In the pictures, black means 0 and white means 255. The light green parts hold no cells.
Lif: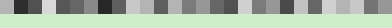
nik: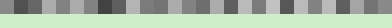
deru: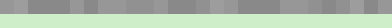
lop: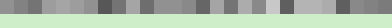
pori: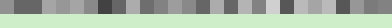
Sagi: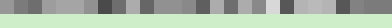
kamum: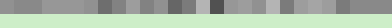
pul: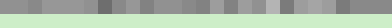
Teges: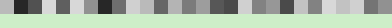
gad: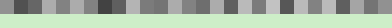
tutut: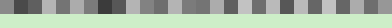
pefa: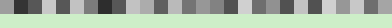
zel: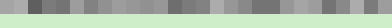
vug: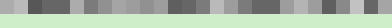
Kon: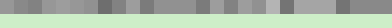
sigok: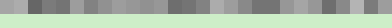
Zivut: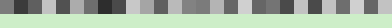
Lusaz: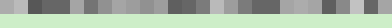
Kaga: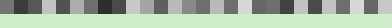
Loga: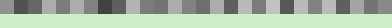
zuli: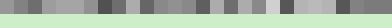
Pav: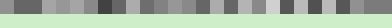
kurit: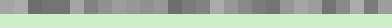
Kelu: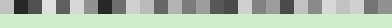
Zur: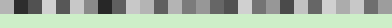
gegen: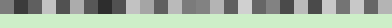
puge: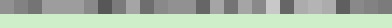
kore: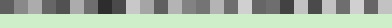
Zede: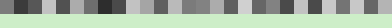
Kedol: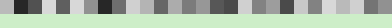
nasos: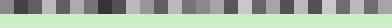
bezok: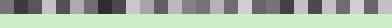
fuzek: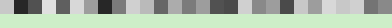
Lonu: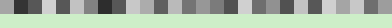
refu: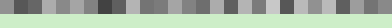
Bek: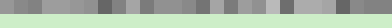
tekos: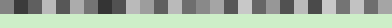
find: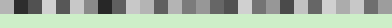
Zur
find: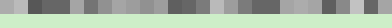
Lusaz
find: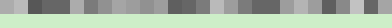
vug
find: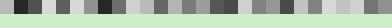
Teges
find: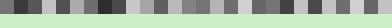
bezok

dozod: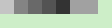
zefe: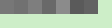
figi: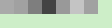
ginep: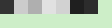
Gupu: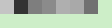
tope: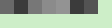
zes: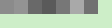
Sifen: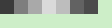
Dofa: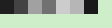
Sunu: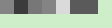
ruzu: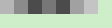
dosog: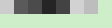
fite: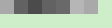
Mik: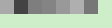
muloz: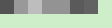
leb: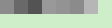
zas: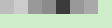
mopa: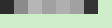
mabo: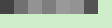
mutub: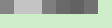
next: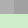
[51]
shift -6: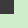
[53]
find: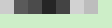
dosog

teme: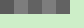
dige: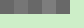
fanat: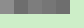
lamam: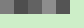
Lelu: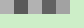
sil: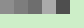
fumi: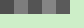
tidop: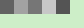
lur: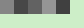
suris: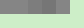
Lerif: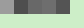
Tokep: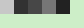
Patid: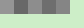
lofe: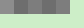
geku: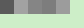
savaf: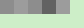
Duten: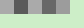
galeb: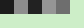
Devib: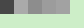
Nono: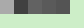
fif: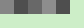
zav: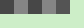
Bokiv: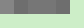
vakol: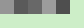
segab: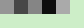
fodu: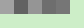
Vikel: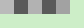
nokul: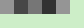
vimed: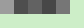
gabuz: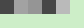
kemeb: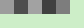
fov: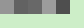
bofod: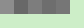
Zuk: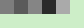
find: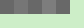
dige
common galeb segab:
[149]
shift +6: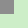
[147]
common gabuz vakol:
[149]
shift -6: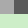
[164  84]

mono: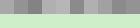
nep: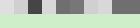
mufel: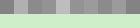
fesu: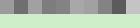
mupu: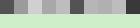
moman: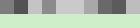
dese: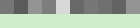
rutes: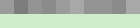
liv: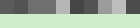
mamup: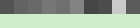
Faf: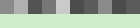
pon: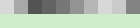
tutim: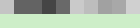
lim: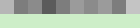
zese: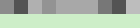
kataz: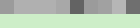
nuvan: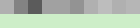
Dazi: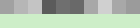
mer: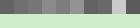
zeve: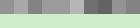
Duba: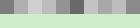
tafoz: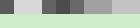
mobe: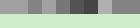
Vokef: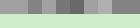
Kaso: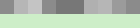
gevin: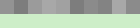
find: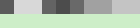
tafoz
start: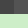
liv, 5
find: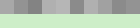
mono
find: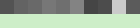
mamup

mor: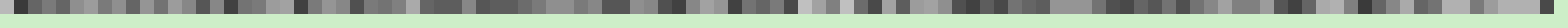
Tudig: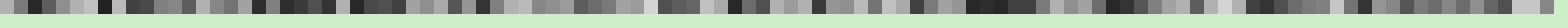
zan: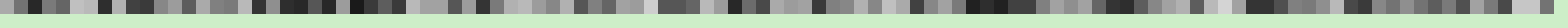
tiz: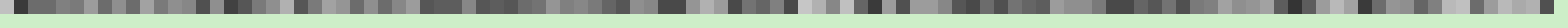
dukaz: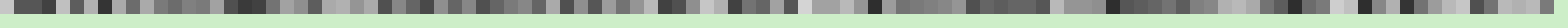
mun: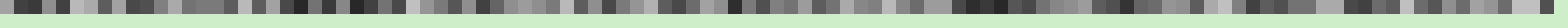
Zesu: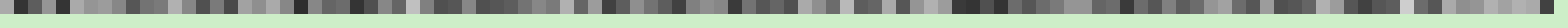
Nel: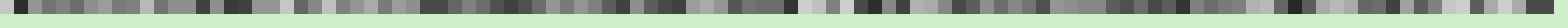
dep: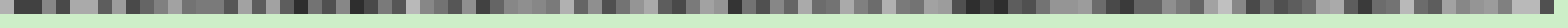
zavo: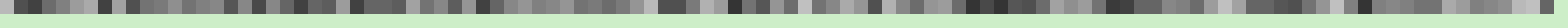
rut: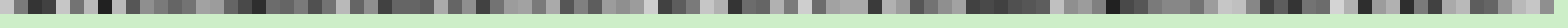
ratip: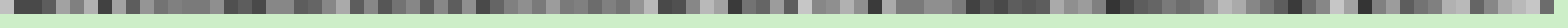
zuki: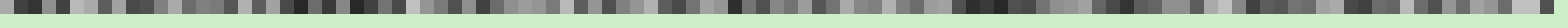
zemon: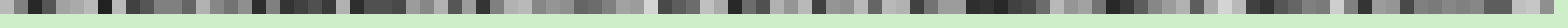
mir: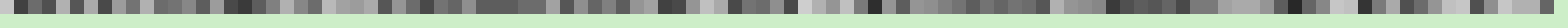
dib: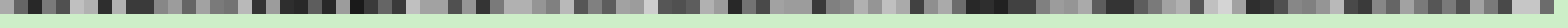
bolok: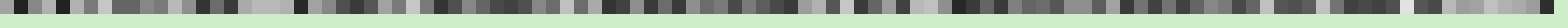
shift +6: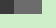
[ 64 114 114]
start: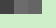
zuki, 97
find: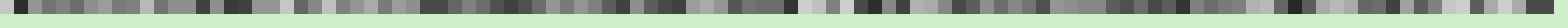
Nel
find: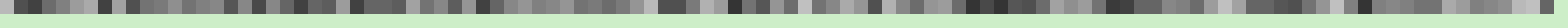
zavo

